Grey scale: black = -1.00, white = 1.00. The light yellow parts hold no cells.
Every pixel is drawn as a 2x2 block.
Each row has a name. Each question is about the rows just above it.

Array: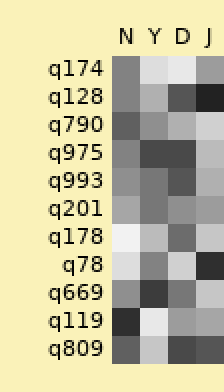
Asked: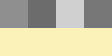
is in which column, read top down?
D
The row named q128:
[0.02,0.38,-0.33,-0.73]
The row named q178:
[0.90,0.47,-0.15,0.55]
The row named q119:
[-0.63,0.82,0.22,0.30]
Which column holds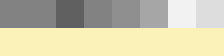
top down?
N
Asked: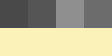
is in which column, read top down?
D

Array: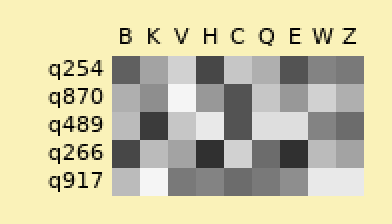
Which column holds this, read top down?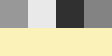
H
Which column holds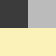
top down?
K
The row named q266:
[-0.44,0.47,0.28,-0.62,0.64,-0.15,-0.62,0.47,0.28]
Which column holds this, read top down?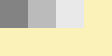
W
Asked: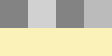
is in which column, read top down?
W
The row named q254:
[-0.25,0.28,0.64,-0.44,0.55,0.37,-0.35,0.03,-0.05]
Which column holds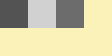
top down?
C

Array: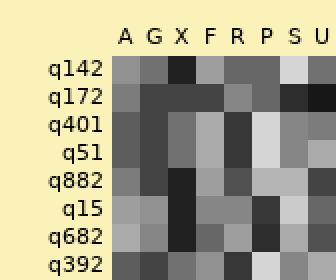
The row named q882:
[-0.03,-0.47,-0.74,0.24,-0.37,0.42,0.42,-0.47]
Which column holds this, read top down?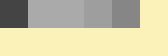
F
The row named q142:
[0.14,-0.11,-0.74,0.24,-0.19,-0.19,0.67,-0.11]
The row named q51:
[-0.27,-0.47,-0.11,0.33,-0.57,0.67,0.05,0.33]

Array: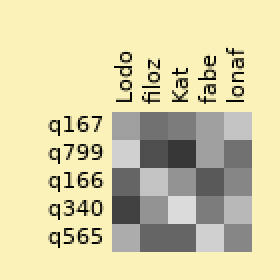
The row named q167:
[0.25,-0.11,-0.03,0.25,0.53]
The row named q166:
[-0.21,0.53,0.15,-0.30,0.05]
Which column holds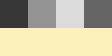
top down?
Kat

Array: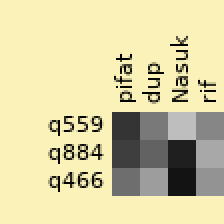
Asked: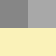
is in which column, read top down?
rif
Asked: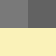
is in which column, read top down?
dup
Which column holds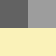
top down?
dup
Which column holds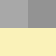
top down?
rif
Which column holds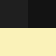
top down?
Nasuk
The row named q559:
[-0.59,-0.05,0.49,0.05]

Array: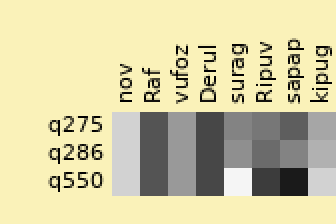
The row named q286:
[0.65,-0.34,0.20,-0.44,0.12,-0.16,0.03,0.39]
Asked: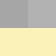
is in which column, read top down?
kipug
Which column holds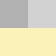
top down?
kipug
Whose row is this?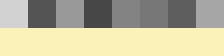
q275

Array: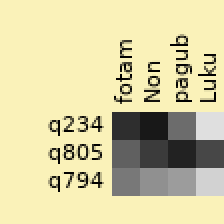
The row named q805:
[-0.25,-0.54,-0.73,-0.44]

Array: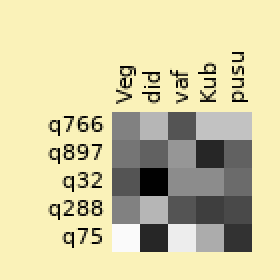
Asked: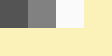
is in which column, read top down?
Veg
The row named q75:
[0.96,-0.70,0.86,0.35,-0.61]
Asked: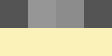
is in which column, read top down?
vaf
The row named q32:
[-0.34,-0.99,0.10,0.10,-0.16]
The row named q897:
[-0.08,-0.24,0.18,-0.70,-0.24]

